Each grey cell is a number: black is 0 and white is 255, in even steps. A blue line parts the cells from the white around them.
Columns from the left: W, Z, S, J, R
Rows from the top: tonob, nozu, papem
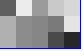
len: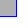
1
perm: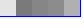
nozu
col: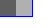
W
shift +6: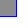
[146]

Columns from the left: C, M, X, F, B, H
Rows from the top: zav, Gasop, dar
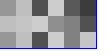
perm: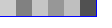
dar
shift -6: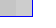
[191 199]
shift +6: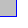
[197]
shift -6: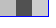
[185  75 199]
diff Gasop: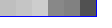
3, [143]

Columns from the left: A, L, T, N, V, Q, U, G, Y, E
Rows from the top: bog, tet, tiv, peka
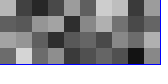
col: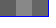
Q
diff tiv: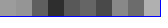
0, [163]
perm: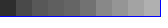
tet
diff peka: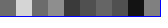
9, [136]
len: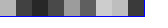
9

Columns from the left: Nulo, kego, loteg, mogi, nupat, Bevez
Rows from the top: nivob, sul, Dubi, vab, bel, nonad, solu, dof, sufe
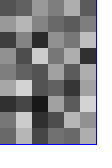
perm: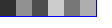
vab
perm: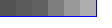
nivob
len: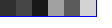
6
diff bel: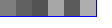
3, [161]
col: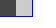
kego
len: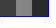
3

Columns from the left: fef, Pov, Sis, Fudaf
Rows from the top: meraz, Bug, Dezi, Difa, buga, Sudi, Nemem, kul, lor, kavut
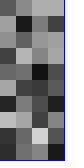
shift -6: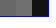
[ 98 106  12]
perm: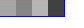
Difa
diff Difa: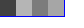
2, [132]
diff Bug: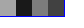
0, [159]
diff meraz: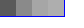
2, [174]
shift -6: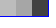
[182 160  59]

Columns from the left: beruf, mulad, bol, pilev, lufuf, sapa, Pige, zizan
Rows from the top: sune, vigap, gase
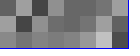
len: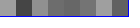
8
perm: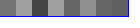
sune
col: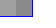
beruf
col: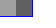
zizan
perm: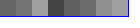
vigap

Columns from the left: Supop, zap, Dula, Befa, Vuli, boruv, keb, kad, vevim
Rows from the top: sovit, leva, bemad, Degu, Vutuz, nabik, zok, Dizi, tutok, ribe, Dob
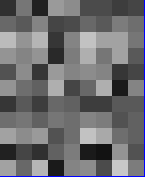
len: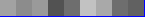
9
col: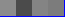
Vuli
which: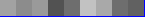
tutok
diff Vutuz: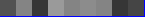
1, [140]

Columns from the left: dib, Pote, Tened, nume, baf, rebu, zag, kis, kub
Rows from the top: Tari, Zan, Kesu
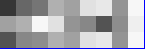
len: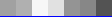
7
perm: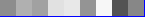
Kesu

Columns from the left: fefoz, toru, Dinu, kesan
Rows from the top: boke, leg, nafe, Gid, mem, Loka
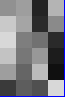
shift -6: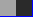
[159  36]
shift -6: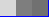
[210 120 107]
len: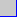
1
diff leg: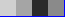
0, [201]
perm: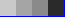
leg

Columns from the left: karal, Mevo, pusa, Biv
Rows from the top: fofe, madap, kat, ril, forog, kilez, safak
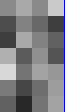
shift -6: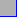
[170]
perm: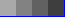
kat
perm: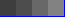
madap
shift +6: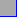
[175]

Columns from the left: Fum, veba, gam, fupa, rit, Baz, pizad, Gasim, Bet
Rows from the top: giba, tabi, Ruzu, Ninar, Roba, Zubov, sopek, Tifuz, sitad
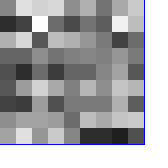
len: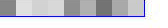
9
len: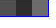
3
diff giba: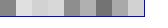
8, [202]
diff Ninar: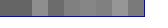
3, [115]
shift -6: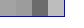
[157 150 102 183]
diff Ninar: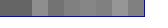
8, [122]
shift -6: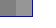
[122 144]

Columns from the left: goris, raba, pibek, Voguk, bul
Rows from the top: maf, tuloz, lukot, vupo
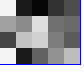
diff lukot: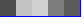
0, [69]
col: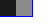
raba

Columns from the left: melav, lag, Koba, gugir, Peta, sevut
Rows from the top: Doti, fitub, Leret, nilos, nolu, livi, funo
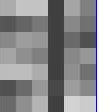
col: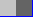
lag
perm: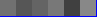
fitub
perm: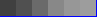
Leret

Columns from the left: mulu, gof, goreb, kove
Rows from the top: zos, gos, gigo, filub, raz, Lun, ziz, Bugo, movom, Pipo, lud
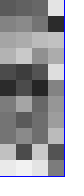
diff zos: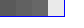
3, [228]
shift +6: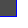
[81]
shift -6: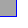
[159]

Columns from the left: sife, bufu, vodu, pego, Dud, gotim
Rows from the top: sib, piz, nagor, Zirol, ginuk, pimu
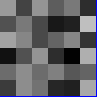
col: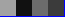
sife
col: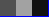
sife
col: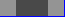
vodu
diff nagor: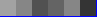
2, [73]
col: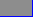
bufu
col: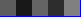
pego
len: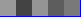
5

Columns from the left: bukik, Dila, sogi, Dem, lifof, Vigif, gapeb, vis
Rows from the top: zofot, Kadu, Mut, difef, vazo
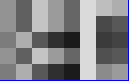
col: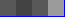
vis
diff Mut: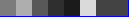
6, [59]

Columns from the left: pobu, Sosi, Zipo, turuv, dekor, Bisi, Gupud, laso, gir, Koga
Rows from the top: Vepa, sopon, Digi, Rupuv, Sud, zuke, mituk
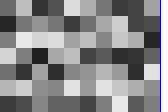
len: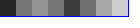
8
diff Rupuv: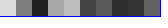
0, [212]

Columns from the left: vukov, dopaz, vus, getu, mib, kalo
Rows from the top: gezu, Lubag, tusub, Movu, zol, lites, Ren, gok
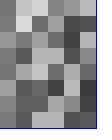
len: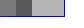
4
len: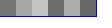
6
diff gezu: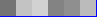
4, [151]
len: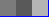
3
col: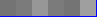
vukov
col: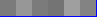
vukov
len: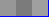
3

